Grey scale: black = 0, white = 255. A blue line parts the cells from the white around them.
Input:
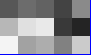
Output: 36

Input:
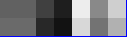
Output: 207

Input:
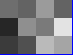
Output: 227

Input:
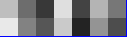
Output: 119

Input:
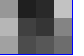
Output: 132

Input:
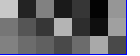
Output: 160

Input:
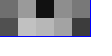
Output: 120

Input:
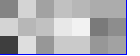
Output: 141

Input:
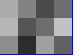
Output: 194

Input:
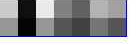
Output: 161
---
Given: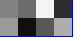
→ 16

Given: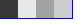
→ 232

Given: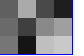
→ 21

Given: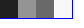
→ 148

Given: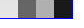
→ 102

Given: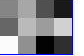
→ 144

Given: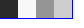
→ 248

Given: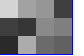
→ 172
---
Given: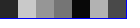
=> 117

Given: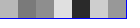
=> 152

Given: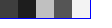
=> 85

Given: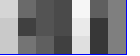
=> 106

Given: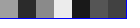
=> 85

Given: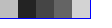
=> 100

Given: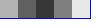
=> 127

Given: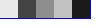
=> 142
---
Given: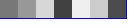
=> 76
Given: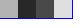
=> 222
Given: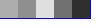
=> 47
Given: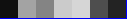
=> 35
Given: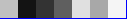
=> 245
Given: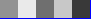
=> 57
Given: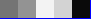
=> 10
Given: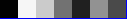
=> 74
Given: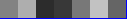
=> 101
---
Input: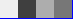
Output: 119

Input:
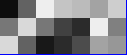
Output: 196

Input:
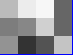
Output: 102

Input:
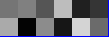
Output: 189

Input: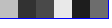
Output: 233

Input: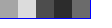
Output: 44
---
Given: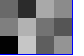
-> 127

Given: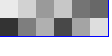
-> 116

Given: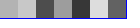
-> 55

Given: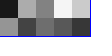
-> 203

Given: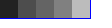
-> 188

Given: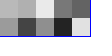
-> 99

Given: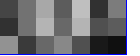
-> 191

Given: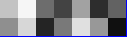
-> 162
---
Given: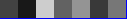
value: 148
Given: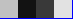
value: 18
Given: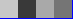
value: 57
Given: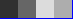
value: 102
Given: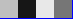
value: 22
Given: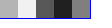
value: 87
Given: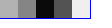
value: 10
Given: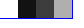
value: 18
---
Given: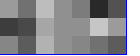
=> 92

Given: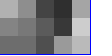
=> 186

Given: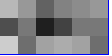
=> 110

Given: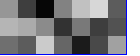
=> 161

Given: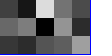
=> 159

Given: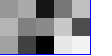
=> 243

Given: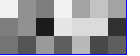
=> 94

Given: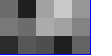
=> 99
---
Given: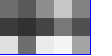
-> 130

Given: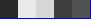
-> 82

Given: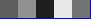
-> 115

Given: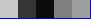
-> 158

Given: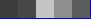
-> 92

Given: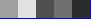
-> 44

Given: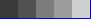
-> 206

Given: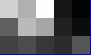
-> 3
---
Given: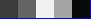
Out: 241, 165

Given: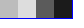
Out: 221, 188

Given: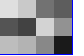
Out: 223, 211

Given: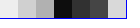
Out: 238, 217

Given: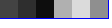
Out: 219, 176

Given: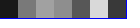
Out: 217, 161

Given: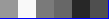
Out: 249, 152
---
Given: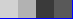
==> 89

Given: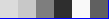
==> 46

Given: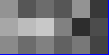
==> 86

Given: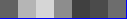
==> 141

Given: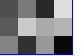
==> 221

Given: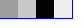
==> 238

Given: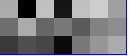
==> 21

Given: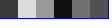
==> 17

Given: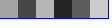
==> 37

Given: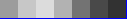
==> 178
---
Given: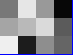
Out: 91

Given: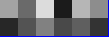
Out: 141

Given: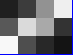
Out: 51

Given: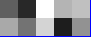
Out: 192

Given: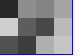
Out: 186

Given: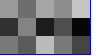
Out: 7
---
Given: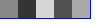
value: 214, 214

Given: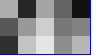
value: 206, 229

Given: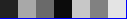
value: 11, 228

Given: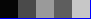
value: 154, 199

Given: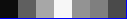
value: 247, 247

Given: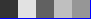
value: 97, 226

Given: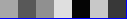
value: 223, 223

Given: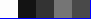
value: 51, 253
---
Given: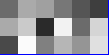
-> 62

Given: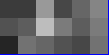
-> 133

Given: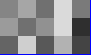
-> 122

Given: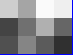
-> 239

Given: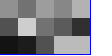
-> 178

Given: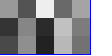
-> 164
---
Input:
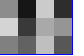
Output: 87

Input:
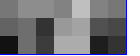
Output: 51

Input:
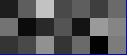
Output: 124

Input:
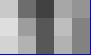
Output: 130

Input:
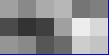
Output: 195

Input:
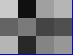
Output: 151

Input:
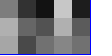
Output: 113

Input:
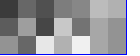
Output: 147

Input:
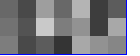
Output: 134

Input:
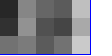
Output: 202
